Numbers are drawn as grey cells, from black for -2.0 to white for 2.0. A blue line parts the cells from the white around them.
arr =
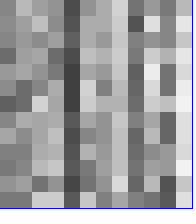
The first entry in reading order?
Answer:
0.1
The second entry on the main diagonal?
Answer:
0.5
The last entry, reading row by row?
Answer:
1.5
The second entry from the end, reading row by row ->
-0.6
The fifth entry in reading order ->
-0.8
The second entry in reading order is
0.9
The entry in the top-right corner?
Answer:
0.9
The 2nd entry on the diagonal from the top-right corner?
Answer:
0.1
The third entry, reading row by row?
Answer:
0.5
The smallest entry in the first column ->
-0.5
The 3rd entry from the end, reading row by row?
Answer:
-0.2
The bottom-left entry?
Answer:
-0.1

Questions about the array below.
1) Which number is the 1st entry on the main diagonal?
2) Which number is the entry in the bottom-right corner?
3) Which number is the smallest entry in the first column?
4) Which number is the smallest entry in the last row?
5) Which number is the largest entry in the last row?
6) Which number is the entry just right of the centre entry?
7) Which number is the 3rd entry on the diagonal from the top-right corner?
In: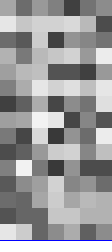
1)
0.6
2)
0.2
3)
-1.0
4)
-0.5
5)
1.6
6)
-0.9
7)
0.3

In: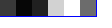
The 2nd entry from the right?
2.0
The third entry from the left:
-1.5
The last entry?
-0.3

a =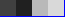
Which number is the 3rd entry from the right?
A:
-1.5
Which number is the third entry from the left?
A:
0.9
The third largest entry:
-1.0

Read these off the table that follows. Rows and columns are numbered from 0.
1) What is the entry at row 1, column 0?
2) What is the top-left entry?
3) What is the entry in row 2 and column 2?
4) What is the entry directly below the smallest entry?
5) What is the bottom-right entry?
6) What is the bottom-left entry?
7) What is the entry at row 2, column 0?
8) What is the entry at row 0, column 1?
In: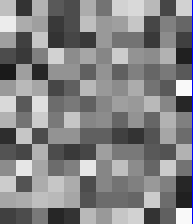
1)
1.7
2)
1.0
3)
1.1
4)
0.4
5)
1.9
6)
-1.0
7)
0.5
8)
-1.2

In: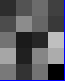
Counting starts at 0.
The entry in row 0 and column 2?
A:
-0.3
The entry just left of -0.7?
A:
-1.3
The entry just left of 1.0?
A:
-1.4
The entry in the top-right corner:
-1.0
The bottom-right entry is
-2.0
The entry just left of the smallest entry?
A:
-0.2

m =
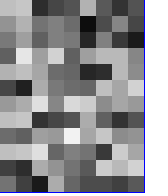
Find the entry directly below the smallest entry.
-1.4
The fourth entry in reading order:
-0.9
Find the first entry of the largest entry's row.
-0.3
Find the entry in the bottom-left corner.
-0.2
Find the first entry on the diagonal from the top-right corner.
-0.7
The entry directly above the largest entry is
-0.7
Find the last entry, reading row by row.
-0.6
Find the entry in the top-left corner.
1.0
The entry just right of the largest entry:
0.6
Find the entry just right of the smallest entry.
-0.8
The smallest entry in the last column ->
-1.6
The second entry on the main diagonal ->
0.8
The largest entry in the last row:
0.7
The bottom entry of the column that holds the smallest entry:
-0.8
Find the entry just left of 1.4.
0.1
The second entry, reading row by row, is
1.1
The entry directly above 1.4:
-0.3
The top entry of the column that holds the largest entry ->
-0.7
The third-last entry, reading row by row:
-0.8
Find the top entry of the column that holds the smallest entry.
0.8
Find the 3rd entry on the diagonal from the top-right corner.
0.0
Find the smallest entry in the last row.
-1.6
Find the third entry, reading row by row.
-1.3
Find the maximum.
1.8
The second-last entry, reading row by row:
-1.0

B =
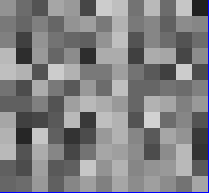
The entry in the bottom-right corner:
0.6
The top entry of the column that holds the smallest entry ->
-1.5
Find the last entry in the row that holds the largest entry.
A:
-0.7
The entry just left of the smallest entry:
1.1
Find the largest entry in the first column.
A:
1.0
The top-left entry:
0.3
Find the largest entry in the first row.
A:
1.2
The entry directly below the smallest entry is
0.1
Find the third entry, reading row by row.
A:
-0.7
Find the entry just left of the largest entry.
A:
-0.7
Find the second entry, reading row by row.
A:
-0.3
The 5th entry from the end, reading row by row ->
0.2
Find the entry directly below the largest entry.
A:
-0.6
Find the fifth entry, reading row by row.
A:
0.4
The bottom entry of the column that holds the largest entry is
0.5
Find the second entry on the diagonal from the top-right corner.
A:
0.2
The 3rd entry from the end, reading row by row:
0.2
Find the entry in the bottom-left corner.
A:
-0.4
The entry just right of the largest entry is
-0.3
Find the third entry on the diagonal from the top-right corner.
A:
-0.3
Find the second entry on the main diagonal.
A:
-0.4

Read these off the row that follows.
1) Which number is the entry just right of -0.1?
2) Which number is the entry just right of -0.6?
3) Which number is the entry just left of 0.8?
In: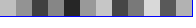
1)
1.4
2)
0.8
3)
-0.6

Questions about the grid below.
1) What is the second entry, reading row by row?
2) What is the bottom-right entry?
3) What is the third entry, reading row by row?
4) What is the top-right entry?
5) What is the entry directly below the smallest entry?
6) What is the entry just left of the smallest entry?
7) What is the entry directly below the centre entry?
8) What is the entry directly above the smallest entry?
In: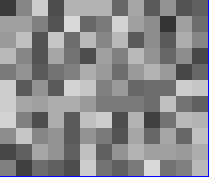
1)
0.1
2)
0.9
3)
1.2
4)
-0.5
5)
-0.6
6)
0.2
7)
-0.1
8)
0.3

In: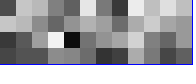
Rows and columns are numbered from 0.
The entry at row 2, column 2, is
0.5
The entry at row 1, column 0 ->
1.1
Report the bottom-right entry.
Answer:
-0.5
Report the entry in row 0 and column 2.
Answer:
0.9
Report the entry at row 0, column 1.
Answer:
1.1
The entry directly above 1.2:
1.0
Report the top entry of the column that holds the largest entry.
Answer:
0.0
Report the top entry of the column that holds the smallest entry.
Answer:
-0.5
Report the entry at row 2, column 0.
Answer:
-1.1
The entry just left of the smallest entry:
1.8
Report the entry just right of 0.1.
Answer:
-0.3
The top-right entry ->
1.0
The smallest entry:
-1.8
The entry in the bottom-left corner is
-0.9
